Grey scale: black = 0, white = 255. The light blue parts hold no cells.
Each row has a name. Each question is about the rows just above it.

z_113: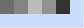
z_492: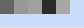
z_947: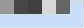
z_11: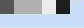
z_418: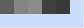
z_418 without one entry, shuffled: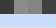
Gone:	[94]
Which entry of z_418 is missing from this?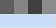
[58]

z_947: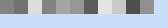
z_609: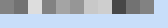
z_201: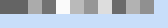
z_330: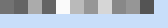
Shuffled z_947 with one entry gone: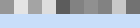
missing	[78]
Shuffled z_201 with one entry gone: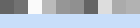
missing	[107]
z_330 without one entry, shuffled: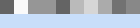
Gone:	[84]

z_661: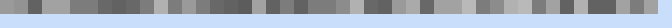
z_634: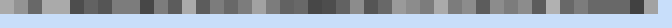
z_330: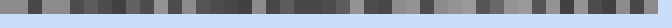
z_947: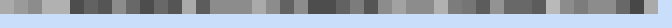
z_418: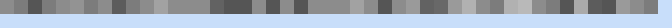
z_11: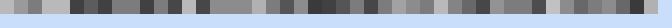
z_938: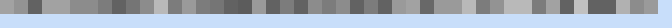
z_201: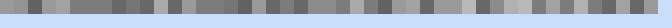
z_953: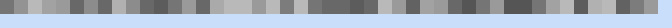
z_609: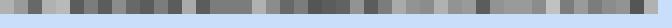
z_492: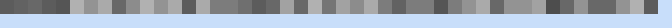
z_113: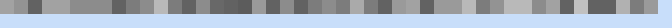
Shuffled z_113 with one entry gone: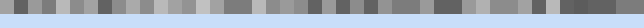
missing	[104]
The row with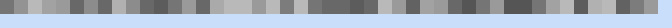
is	z_953
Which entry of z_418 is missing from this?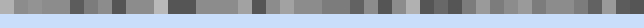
[170]
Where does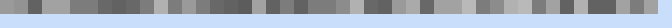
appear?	z_661
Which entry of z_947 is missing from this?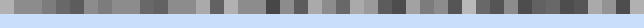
[117]
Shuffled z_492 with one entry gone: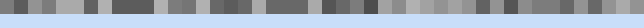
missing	[111]
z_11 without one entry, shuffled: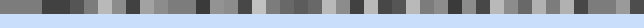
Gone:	[132]

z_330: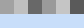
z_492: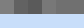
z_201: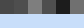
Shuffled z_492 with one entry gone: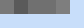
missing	[98]
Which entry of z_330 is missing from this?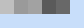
[197]
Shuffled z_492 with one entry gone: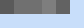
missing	[120]
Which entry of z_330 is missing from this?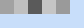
[104]
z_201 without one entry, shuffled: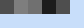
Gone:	[72]
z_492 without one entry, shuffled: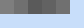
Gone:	[120]

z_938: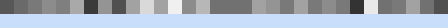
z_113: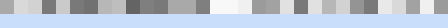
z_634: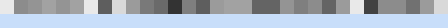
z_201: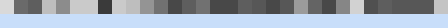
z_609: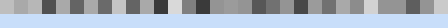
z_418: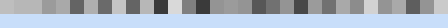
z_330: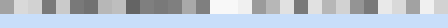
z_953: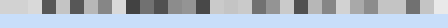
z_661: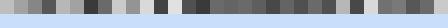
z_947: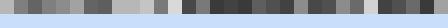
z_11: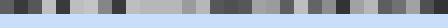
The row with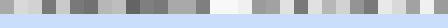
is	z_113
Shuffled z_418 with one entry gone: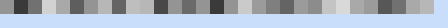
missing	[175]

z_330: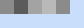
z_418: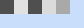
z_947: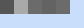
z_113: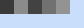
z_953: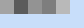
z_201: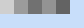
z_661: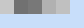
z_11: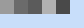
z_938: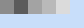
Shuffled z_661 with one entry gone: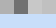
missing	[120]
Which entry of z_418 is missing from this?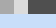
[225]

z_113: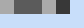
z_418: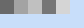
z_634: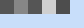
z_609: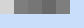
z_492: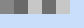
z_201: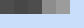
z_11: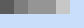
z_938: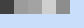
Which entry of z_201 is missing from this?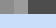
[71]
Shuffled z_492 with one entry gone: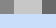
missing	[111]

